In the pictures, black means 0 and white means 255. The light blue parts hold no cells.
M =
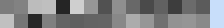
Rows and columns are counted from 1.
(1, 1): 124
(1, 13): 61
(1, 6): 207
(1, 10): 104
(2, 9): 136
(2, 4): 128
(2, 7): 99
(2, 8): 100
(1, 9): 143

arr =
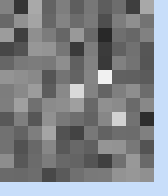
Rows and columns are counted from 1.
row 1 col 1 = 130
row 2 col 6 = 108
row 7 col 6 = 217
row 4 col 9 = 97
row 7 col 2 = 137
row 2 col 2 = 145
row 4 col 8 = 59
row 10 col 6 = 67
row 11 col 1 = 114
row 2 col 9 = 125
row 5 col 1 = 102
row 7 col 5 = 137
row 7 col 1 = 125
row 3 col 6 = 153
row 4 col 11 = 86
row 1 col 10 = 62
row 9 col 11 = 45
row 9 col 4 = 145
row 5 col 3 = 124
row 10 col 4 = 165
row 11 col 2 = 82
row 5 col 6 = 96
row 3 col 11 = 129
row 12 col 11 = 105
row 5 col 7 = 130
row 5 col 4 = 121
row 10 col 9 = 109
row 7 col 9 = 127
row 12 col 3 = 107
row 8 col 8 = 144
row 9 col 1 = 88
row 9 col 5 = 121
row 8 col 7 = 104
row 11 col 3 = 104

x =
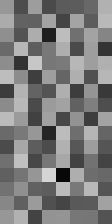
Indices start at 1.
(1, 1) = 151
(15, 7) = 90
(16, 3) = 67
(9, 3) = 65
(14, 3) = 97
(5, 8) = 176
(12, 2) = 192
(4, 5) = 174
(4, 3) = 94
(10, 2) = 121
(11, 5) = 177
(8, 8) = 78
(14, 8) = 85
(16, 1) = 151
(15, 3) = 155
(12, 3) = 71
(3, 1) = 143
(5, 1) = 141
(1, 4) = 74
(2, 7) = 92
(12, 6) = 66
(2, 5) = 68
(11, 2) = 167
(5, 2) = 50
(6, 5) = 101
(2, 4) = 163
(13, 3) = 150
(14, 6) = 121
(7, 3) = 99
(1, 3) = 157
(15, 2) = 96
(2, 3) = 97
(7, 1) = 60
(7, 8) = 57

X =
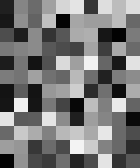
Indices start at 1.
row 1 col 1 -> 32
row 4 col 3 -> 139
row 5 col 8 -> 102
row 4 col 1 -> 121
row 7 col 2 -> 93
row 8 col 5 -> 68
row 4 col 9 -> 170
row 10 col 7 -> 169
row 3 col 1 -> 77
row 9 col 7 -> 158
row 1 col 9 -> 188
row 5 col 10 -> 226
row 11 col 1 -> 158
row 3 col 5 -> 87
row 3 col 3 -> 139
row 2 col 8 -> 157
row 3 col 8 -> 22
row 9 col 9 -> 107
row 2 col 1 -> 23
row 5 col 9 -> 24
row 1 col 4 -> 161
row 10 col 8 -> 231
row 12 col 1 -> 4
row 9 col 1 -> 228
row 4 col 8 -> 62
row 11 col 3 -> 55
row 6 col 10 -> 140
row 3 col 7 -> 175
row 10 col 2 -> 201
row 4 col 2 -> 131
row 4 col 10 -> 106
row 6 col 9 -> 125
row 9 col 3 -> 93

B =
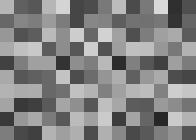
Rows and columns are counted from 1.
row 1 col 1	181
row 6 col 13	77
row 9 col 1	57
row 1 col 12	217
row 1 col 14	79
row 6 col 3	96
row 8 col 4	90
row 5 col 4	161
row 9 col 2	151
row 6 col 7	108
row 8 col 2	57
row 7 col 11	188
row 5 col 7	126
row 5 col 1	65
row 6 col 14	70
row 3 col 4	186
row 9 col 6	187
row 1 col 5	212
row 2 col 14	101
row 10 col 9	136
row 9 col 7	160
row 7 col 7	179
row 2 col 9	94
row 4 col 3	200
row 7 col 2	172
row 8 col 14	116
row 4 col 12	151
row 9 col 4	123
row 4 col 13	120
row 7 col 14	197
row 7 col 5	112
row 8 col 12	154
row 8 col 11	90
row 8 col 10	92

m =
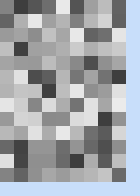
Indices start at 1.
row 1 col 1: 131
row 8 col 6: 115
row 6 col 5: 182
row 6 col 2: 225
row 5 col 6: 137
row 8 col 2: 206
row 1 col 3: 85
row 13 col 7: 182
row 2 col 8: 211
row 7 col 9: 224
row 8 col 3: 134
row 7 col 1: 179
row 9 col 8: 62
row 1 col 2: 62
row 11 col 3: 149
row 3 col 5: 166
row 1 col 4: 110
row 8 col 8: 166
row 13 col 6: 173
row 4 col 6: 203
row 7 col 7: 143
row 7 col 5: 189
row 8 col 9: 235
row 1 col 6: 84
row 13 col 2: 99
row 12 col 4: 143
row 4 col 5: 175
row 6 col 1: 183
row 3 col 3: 141
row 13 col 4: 167
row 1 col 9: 99
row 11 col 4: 149
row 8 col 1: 229
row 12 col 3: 143

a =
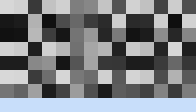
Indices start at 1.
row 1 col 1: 215
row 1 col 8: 196
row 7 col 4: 28
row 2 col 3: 178
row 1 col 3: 57
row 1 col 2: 209
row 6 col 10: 212
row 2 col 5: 76
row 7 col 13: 58
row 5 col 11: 30
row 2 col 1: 23
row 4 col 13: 215
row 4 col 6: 113
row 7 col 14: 125
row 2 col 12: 206
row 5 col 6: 85
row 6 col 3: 59
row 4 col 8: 181
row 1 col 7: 135
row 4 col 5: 182
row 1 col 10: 210
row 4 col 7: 166
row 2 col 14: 210
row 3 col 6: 116
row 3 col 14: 135
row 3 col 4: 62
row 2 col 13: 15
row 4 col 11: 187
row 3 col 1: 17
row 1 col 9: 83
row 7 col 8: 26

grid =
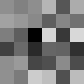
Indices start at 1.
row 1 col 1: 143
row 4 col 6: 48
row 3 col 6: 216
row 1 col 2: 129
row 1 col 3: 142
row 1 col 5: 86
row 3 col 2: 94
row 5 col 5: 139
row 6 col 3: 204
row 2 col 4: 95
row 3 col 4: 213
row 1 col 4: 181

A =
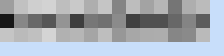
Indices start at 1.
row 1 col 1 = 158
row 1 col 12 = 182
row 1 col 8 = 197
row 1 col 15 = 187
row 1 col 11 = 163
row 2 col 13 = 103
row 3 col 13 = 134
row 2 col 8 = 112
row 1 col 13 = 117
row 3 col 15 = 186
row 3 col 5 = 177
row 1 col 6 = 201
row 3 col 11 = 172
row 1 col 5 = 190
